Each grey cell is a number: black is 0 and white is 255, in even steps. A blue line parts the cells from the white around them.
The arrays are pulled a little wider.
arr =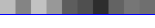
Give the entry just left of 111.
118
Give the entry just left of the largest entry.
132
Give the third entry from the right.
99

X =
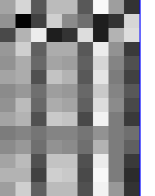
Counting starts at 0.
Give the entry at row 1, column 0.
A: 146
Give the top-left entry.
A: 164
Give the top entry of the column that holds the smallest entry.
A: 214
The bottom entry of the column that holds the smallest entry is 207
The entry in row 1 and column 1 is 3
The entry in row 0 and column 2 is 88
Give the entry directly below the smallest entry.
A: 179
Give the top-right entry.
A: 51
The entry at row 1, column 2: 65
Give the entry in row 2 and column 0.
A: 73
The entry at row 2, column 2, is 236
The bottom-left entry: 158
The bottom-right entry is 51

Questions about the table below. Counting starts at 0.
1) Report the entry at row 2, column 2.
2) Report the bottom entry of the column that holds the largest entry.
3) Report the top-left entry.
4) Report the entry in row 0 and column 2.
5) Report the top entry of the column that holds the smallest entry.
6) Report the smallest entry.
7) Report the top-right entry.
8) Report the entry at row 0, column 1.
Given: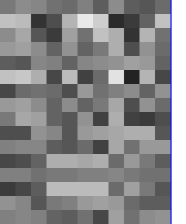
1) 86
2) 113
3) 121
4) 134
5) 93
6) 35
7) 107
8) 140

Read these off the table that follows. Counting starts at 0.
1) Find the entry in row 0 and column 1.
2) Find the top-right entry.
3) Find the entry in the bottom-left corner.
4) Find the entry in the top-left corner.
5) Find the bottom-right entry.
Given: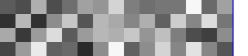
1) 77
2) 161
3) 69
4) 91
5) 85

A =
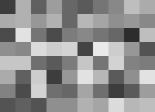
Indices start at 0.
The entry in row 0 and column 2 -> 96
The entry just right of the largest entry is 205
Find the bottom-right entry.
190
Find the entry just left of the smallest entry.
103
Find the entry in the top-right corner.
171
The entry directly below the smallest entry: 151
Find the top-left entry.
61
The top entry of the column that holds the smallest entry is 190
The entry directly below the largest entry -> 117
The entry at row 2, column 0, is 75
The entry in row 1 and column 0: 171
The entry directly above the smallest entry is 151
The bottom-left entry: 83
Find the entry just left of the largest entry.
67
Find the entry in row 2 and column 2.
117
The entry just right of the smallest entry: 190
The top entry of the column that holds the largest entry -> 117
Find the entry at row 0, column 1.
177
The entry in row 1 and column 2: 151
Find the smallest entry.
45

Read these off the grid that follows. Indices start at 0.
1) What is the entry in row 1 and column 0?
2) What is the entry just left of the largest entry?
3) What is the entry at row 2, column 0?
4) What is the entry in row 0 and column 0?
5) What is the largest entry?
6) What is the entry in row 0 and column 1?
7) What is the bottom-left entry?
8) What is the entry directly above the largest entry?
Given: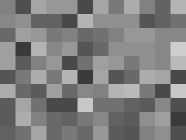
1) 135
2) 135
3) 105
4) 129
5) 206
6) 79
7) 98
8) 135

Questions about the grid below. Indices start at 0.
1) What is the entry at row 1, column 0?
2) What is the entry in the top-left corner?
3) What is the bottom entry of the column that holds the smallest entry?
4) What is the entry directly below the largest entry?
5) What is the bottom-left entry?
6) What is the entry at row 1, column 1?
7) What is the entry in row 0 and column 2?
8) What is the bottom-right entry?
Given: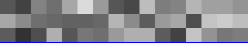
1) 167
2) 86
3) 50
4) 98
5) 92
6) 139
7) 131
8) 125

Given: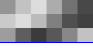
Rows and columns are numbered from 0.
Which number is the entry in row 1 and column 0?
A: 202
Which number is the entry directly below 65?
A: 194
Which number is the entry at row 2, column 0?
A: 157

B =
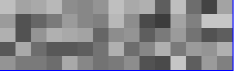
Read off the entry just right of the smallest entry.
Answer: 163
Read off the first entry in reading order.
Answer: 191
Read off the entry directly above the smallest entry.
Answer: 94
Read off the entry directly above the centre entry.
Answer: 184
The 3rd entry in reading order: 169
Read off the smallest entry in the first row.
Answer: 67
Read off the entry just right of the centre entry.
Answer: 148
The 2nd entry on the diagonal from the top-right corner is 198
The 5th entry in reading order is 141
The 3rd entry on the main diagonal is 148
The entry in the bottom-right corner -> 128
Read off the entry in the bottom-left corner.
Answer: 148
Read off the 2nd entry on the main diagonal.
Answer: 82
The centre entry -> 141
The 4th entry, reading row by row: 184
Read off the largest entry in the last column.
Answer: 198
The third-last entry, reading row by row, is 94

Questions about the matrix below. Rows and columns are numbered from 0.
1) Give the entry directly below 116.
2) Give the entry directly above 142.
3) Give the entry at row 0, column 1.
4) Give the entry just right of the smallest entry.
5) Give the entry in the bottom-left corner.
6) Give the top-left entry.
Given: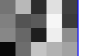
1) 128
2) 58
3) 184
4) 109
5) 8
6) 116
